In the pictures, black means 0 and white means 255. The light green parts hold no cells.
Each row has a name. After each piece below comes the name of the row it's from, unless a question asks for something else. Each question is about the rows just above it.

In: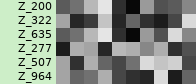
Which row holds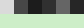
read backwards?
Z_322
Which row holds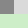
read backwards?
Z_635
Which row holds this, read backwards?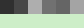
Z_964
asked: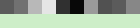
Z_200
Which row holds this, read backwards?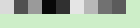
Z_635
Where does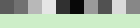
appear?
Z_635
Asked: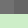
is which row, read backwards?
Z_964

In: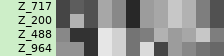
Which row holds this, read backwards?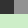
Z_964
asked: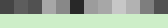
Z_717
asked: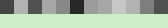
Z_200
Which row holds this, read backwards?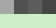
Z_717
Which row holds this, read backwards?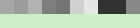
Z_488
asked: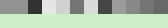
Z_964
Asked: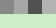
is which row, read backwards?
Z_200

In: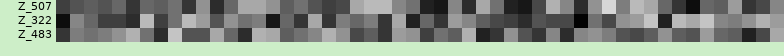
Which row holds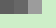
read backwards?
Z_483
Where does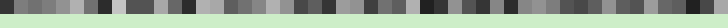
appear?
Z_483
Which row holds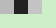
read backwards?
Z_322
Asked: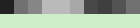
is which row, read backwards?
Z_507
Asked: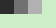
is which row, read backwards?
Z_483
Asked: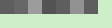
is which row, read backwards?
Z_483

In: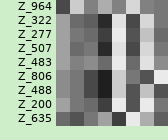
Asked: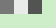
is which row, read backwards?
Z_200
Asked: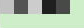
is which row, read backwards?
Z_488
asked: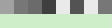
Z_200
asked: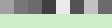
Z_277

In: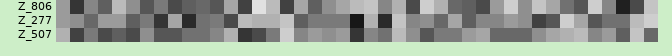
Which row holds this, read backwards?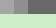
Z_507
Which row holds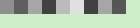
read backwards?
Z_806
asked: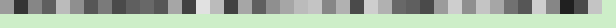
Z_806
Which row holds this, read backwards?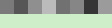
Z_507
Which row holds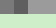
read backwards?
Z_277
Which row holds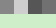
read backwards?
Z_806

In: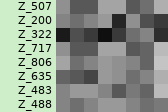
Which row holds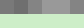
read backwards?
Z_488
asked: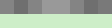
Z_488
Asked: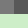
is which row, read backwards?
Z_483
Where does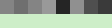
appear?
Z_200
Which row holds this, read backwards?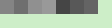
Z_635
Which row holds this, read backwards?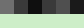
Z_322

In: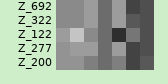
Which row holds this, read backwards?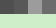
Z_322
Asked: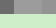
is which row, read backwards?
Z_277
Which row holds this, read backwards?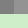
Z_200
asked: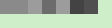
Z_692
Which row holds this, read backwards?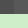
Z_322
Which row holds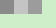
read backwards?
Z_122
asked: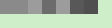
Z_322

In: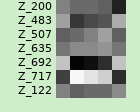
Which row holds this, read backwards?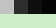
Z_692
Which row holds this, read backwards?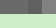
Z_122
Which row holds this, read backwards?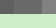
Z_200
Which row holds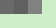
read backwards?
Z_122
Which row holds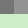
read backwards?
Z_635

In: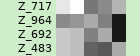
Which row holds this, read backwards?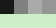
Z_964
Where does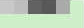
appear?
Z_483
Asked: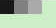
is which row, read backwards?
Z_964
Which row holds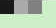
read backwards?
Z_692

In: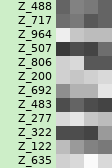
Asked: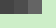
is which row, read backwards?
Z_483
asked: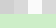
Z_635
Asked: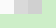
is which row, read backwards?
Z_635
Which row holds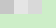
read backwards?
Z_277

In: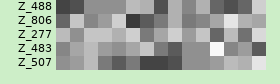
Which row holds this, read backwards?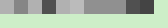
Z_488
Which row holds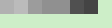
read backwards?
Z_507
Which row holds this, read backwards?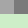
Z_277
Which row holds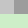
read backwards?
Z_277
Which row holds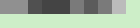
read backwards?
Z_507

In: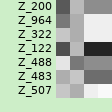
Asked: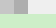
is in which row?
Z_322
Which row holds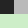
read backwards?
Z_122
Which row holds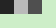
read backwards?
Z_122
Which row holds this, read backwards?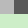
Z_200
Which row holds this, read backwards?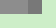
Z_488

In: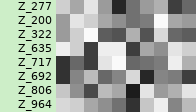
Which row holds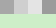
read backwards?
Z_200
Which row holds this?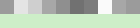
Z_200

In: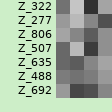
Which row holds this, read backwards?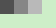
Z_277
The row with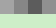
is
Z_806

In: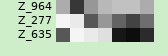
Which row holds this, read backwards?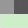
Z_277
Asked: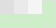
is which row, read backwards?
Z_635
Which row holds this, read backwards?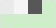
Z_635
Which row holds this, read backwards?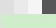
Z_635
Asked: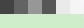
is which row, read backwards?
Z_277
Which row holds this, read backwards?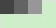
Z_277

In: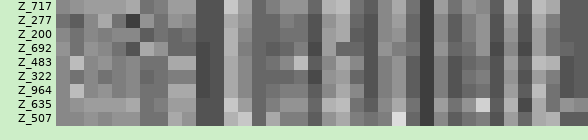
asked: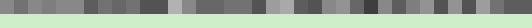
Z_200
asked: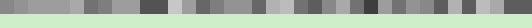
Z_717
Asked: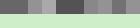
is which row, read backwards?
Z_277
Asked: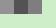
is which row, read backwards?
Z_322
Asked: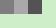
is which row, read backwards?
Z_277
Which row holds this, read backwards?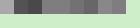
Z_322

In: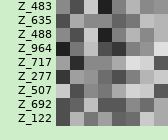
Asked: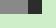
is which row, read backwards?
Z_717
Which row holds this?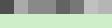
Z_635
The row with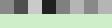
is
Z_488
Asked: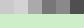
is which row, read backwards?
Z_507

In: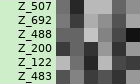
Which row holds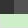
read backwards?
Z_483
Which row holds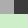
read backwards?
Z_692
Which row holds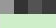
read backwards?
Z_483
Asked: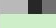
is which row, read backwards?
Z_507

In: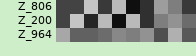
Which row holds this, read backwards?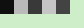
Z_806
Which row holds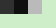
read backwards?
Z_806
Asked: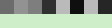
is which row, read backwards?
Z_200
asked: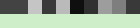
Z_806
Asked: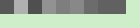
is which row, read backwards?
Z_964
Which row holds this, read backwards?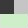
Z_806

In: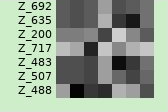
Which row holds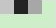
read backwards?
Z_717
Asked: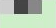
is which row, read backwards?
Z_200
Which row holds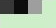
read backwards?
Z_483

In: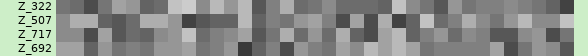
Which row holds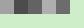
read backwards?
Z_717
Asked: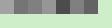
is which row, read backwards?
Z_692
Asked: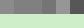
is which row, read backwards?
Z_322
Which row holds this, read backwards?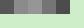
Z_692

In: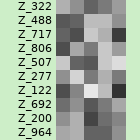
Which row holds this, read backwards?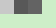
Z_507
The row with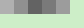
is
Z_322
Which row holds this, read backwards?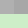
Z_964

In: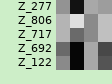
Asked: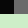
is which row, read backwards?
Z_692
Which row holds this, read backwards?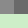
Z_717
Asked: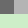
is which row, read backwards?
Z_717
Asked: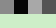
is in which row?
Z_122

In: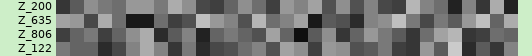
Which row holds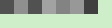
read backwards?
Z_200
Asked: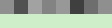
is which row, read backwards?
Z_200
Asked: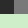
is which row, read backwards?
Z_122
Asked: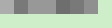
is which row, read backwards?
Z_200
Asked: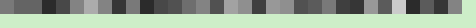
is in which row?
Z_122

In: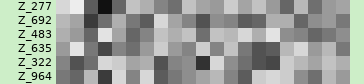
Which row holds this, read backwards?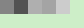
Z_322
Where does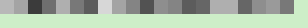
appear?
Z_692
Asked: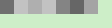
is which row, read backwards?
Z_483

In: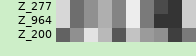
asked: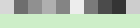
Z_277
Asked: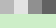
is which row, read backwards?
Z_200
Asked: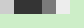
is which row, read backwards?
Z_964

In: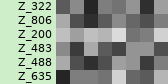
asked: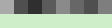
Z_806
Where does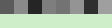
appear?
Z_322
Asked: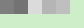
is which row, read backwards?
Z_200
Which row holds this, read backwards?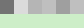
Z_200
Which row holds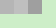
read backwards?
Z_200

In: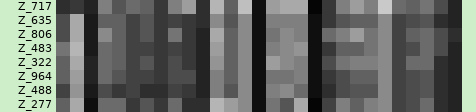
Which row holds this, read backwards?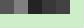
Z_488
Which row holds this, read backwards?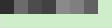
Z_277
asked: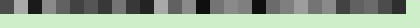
Z_806

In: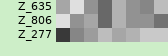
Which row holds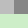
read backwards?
Z_635
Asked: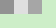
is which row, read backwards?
Z_635
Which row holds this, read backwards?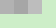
Z_277
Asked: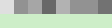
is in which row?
Z_806
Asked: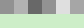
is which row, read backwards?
Z_635

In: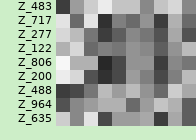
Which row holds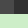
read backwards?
Z_200
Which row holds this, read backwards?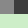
Z_806
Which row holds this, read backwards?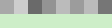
Z_488

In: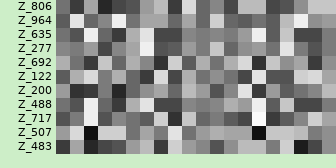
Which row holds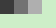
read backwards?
Z_692
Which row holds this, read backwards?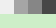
Z_277
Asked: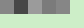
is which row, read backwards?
Z_277
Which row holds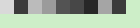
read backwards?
Z_806
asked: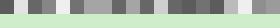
Z_964
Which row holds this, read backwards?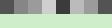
Z_483

